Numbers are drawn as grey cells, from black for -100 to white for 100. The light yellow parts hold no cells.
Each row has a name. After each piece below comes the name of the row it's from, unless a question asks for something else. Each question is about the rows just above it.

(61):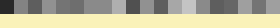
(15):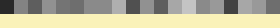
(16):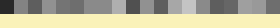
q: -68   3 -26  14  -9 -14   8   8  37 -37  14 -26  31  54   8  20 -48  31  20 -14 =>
(15)

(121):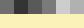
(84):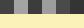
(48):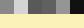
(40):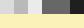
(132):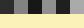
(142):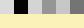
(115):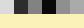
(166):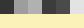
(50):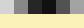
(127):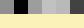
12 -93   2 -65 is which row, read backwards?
(115)
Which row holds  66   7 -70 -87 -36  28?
(50)
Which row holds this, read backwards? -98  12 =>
(127)
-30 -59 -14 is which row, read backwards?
(121)
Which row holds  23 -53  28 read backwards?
(84)
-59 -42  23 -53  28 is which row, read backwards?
(84)
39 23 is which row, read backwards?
(166)

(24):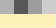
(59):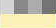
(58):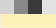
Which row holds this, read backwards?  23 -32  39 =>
(24)
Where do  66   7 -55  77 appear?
(58)
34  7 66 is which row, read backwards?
(59)

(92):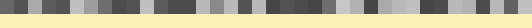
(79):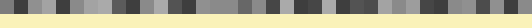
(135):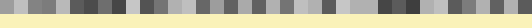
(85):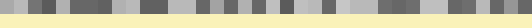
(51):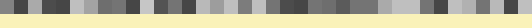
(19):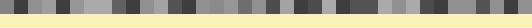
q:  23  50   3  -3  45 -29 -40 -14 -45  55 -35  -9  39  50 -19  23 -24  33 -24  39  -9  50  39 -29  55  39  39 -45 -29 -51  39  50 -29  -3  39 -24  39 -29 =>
(135)
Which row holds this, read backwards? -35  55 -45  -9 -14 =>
(51)
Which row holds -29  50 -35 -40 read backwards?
(92)
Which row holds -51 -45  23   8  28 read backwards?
(79)
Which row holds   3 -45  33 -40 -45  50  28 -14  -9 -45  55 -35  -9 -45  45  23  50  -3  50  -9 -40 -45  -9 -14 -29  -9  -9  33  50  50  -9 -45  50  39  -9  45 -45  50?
(51)

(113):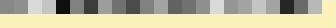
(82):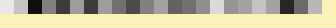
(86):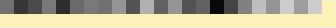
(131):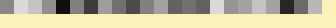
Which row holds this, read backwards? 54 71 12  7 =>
(113)
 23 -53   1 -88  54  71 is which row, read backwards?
(113)
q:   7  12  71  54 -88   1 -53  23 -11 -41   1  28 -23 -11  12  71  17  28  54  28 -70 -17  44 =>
(113)
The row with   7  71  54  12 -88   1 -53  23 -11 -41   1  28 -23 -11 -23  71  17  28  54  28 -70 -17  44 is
(131)

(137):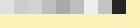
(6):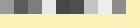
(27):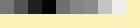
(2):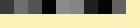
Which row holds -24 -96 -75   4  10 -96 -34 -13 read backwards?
(2)
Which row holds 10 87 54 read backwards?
(6)

